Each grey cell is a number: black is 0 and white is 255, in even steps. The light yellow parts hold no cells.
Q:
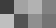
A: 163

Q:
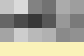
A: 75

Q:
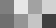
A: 231

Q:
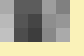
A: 85

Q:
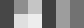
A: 142

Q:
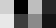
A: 0

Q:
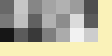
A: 191

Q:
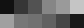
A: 54

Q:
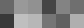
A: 153

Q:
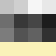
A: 56
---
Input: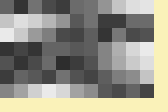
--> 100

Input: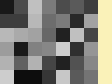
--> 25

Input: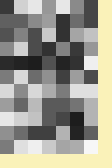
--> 57

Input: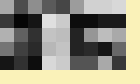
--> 169

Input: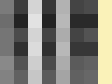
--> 123
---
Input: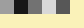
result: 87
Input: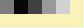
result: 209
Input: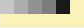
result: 25
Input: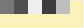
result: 189
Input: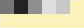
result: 200
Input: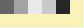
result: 38
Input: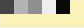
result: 8
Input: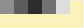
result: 221
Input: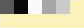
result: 202
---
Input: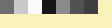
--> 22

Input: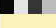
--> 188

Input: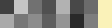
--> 80

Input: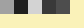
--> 57

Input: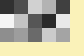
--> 179

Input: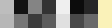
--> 51
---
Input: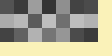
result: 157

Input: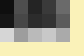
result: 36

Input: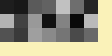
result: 90

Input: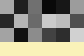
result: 112

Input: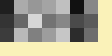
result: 151

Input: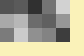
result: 48

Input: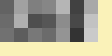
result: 127

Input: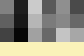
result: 203
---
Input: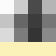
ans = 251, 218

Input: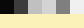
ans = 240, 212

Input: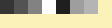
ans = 253, 180

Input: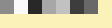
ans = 250, 193

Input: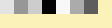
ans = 248, 227

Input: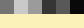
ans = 201, 155

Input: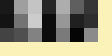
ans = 204, 196

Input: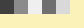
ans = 239, 217
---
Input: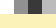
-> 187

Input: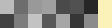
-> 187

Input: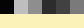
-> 142

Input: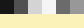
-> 212

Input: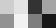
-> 227

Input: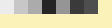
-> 199

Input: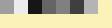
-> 180

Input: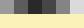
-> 154

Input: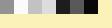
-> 220

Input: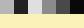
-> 182
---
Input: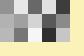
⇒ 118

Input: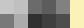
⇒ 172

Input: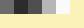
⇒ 44

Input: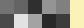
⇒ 226

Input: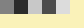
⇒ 43

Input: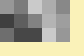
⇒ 71

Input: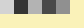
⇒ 52

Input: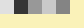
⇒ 53

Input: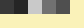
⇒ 37
